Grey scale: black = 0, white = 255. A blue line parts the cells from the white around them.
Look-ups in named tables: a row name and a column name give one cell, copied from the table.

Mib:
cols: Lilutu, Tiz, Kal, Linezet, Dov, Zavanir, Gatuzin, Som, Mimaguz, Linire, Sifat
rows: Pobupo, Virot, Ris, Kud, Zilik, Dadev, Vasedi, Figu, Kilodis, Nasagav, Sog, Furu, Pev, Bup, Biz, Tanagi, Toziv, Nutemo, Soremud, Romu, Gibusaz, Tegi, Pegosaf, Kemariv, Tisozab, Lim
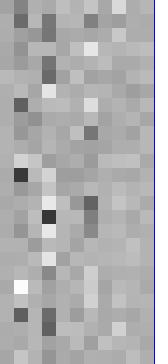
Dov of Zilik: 178
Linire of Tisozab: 180
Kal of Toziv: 181
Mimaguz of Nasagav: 171
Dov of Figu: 188
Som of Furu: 186
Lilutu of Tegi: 178
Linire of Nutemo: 192
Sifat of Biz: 171
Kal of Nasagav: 166
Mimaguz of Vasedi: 169
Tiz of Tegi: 192
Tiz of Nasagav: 151
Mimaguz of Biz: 196
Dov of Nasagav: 167
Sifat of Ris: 173
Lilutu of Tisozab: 173

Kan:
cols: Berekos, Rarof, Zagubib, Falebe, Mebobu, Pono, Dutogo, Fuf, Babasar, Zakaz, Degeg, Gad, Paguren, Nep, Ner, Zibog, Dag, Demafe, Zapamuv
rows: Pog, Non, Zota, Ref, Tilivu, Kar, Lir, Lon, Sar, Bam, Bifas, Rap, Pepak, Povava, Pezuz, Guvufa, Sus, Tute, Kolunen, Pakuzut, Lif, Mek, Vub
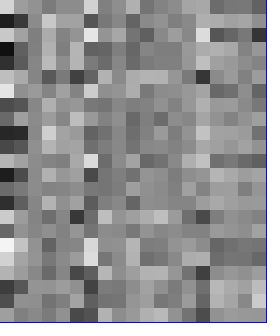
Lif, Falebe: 147
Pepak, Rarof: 75
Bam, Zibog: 162
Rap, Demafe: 106
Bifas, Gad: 138
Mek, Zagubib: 143
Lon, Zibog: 153
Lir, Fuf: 143
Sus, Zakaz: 120
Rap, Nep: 175
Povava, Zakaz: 158
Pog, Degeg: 116
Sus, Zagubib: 134
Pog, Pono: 140
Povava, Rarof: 121
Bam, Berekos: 39
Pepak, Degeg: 148
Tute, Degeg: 125

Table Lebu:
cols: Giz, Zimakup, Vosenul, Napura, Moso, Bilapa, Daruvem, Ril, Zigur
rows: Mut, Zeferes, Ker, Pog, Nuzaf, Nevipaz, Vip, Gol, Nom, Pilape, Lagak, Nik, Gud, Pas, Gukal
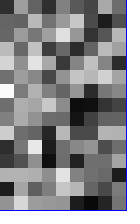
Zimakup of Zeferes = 98
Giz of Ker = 102
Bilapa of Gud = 130
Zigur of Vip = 135
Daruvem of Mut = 70
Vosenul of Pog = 193
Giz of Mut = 47
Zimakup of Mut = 158
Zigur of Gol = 67
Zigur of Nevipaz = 164
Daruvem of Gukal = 9
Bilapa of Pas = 182
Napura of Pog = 61
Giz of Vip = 249

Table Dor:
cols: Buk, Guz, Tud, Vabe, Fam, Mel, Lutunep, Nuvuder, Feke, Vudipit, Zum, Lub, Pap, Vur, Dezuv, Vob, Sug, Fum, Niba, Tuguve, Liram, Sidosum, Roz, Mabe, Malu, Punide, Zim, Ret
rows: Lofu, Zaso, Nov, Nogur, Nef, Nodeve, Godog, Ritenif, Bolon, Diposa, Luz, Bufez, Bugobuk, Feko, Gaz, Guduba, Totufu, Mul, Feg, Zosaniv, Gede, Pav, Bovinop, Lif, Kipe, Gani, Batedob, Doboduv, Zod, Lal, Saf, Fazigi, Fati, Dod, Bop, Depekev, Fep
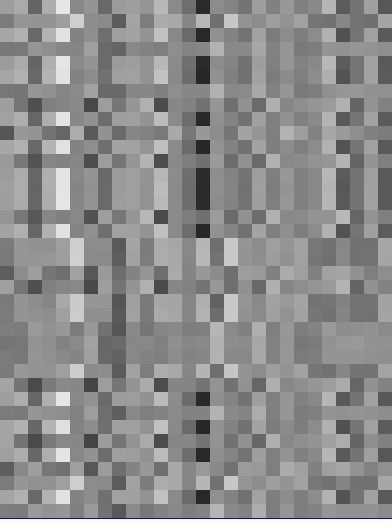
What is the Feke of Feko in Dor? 156
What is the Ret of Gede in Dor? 130
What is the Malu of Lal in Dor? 145
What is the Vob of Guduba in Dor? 155
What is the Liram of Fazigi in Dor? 136
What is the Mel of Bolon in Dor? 135
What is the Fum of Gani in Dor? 136
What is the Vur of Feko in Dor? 108
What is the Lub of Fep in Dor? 130
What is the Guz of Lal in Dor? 121

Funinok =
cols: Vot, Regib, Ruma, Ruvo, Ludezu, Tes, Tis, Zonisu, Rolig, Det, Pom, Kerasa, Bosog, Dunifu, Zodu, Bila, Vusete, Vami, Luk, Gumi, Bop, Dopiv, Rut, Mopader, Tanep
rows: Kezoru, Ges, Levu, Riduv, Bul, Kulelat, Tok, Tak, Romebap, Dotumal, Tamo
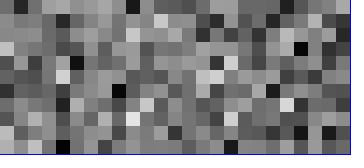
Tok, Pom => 131
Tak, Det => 131
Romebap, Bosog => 133
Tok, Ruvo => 103
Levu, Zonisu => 137
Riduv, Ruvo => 109
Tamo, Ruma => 191
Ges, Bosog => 140
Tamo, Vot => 176
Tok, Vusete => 112
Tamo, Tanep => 105
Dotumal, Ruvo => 143
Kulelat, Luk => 140
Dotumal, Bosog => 53
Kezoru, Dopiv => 86
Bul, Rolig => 112
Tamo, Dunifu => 93
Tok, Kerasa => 145
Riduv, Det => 154
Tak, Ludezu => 33

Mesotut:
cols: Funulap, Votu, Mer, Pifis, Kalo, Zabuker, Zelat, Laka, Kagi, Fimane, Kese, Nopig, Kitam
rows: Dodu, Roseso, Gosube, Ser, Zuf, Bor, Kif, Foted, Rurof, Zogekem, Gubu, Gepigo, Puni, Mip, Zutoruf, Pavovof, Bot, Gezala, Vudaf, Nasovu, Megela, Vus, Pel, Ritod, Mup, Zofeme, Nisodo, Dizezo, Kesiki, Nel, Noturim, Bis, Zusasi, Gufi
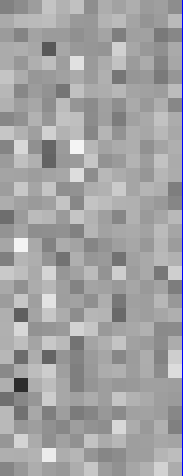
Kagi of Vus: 119
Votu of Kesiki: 135
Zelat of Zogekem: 134
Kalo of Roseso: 172
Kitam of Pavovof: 185
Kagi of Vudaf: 114
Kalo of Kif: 117
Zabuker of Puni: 221
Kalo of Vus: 158
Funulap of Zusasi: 175
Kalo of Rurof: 194
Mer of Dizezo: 174
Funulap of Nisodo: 137
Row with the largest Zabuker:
Gubu

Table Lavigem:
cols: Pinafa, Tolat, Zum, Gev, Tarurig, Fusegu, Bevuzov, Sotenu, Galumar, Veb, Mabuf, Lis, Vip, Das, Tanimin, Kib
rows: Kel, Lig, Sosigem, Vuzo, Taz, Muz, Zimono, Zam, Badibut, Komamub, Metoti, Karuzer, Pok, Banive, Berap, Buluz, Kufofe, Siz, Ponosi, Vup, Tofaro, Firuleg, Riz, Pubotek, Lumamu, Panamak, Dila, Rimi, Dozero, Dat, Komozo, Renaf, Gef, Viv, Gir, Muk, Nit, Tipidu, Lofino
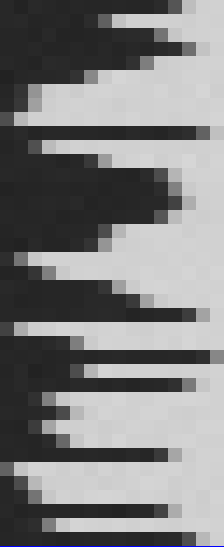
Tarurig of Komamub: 40
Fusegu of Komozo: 207
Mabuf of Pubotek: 206
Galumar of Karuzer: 206
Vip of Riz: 40
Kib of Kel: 209
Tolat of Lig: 41
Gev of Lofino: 38
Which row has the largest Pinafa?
Viv

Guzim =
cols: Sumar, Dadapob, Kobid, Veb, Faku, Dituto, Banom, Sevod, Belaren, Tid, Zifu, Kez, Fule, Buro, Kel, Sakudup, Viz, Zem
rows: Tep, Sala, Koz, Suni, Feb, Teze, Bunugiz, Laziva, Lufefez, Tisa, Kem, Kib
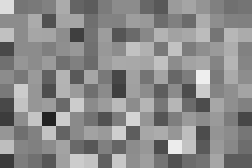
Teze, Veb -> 97
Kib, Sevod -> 96
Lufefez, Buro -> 154
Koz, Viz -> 183
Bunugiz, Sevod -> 139
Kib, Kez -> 116
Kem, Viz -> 136
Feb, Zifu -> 165
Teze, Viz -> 170
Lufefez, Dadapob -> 142
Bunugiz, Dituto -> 155
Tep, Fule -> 155
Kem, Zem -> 109
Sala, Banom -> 111
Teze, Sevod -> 121
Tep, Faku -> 171
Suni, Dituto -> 152
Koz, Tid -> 106
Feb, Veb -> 155
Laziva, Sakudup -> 167

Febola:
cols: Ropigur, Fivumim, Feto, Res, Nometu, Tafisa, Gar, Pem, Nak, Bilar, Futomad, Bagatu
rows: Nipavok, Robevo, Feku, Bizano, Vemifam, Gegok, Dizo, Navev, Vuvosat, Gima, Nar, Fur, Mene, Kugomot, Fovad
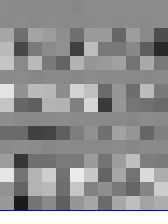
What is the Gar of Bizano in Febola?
189
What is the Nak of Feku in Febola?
102
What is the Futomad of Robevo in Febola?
138
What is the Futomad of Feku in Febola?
138
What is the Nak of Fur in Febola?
157
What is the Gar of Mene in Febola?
200
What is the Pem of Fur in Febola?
116
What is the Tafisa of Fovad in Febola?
150

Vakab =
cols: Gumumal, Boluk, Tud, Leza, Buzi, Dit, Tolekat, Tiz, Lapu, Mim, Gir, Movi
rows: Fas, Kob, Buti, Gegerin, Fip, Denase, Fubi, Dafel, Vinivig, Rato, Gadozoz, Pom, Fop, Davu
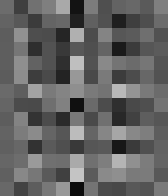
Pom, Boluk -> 109
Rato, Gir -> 126
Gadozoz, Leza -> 90
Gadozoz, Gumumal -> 96
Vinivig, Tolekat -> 74
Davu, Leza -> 120
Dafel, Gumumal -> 101
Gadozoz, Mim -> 58
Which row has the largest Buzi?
Fas

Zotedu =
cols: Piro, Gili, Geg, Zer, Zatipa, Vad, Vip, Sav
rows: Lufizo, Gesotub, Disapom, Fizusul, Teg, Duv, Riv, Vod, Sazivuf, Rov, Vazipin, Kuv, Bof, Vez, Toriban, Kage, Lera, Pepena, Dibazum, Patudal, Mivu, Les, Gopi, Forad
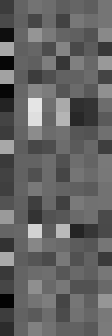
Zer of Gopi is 109
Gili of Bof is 98
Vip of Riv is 89
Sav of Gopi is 121
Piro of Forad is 44
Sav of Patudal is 119
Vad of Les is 118
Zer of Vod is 112
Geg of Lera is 211
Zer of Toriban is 104
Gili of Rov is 101
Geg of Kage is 51
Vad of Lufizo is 101
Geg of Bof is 80
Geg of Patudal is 108
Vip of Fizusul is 92

